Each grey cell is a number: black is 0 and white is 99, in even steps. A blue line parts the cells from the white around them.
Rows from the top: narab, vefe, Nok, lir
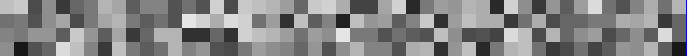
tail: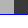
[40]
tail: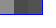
[26 85 74 29 70 40 55 61 29 40 55 36 85 40]
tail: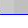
[70 61 40 78 81 67 26 26 64 81 16 47 61 58 70 67 16 81 55 22 58 36 61 85
 44 32 51 67 44 70]
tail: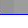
[36 51 78 19 61 74 67 67 22 44 67 29 40 40 47 47 67 64 70 22 40]
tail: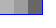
[78 81 67 26 26 64 81 16 47 61 58 70 67 16 81 55 22 58 36 61 85 44 32 51
 67 44 70]
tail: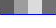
[32 51 67 44 70]
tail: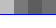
[70 51 58 32 29 47 61 55 51 40 58 32 55 70 51 51 32 67 70 19 58 74 16 47
 70 74 44 22 29 44 26 36 58 55 70 36  9]

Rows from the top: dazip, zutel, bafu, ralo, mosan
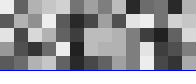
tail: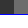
[92 13 73 69 69 49 88 24 31 49]
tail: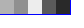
[28 62 31 88 92 45 81 77]
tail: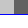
[16 28 38 62 49 92 28 20 66]
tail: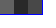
[38 62 49 92 28 20 66]
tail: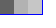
[81 45 62 49 73 16 42 45 16 69]
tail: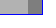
[88 24 31 49]
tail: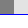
[24 31 49]

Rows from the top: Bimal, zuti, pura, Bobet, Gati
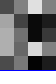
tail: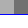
[ 4 22]
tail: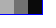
[22]
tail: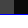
[11]
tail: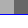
[84 50]
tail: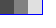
[50]
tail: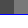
[ 1 11]
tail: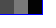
[11]

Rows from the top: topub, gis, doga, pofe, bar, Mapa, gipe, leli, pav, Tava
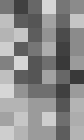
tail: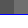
[22 60]
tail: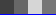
[54]
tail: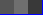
[60]
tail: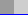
[43 67]
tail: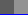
[29 54]
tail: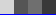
[60]
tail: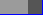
[70]

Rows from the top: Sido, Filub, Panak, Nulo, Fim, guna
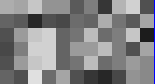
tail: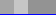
[35 49 21 70 81 31]
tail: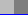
[31 64]
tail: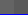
[15 31 28 42 39 67 45 35 64]

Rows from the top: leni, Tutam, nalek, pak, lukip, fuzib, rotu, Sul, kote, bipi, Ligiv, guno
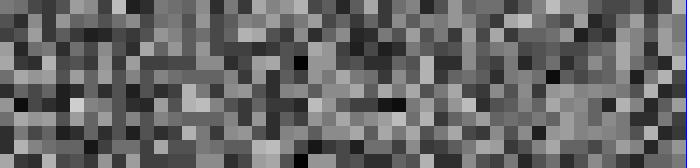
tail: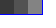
[65 39 39 28 43 61 51 15 43 58]
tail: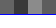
[51 47 58 51 36 22 65 73 47 36 28 61 15 25 43 61 28 54 47]

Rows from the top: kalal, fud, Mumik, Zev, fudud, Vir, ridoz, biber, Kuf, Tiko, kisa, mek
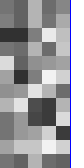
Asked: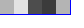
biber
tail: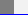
[81]
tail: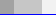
[81]
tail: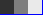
[74]
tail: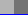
[66]
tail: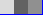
[59 63]

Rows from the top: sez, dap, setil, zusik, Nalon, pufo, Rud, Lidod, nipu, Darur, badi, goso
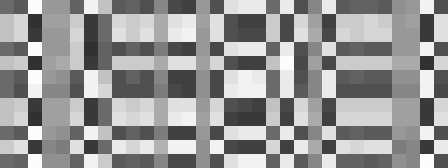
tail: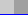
[62 22 83]
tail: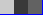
[79 79 79 66 87 87 62 83 31 25 25 75 98 28 62 28 79 79 79 79 66 66 19 83]
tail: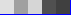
[25 75 98 28 62 28 79 79 79 79 66 66 19 83]
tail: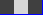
[91 66 25 87 83 87 87 48 52 22 91]
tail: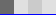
[66 91 94 59 87 31 28 28 79 28 87 66 28 83 79 83 83 59 59 22 87]
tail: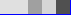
[25 25 75 98 28 62 28 79 79 79 79 66 66 19 83]
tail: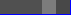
[25 56 28 91 94 94 41 91 35 52 91 31 31 31 31 52 52 94 28]

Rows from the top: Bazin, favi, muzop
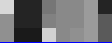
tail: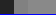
[60 35]
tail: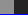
[14 50 53 53 60 35]
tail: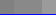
[35]
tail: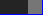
[53 53 60 14]
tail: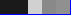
[60 35]
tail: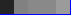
[35]

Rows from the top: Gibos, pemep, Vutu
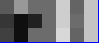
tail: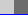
[76]
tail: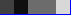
[39 76]
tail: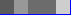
[39 76]
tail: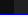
[42 80 42 76]
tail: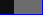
[84 39 76]
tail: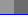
[42 80 39 76]
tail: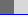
[39 76]

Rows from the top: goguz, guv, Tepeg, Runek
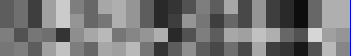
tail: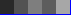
[62 75 68 40 32 83 62 58]
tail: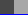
[24 20  9 32 72 52]

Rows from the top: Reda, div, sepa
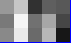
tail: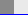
[41 71  9]
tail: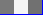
[65 27]

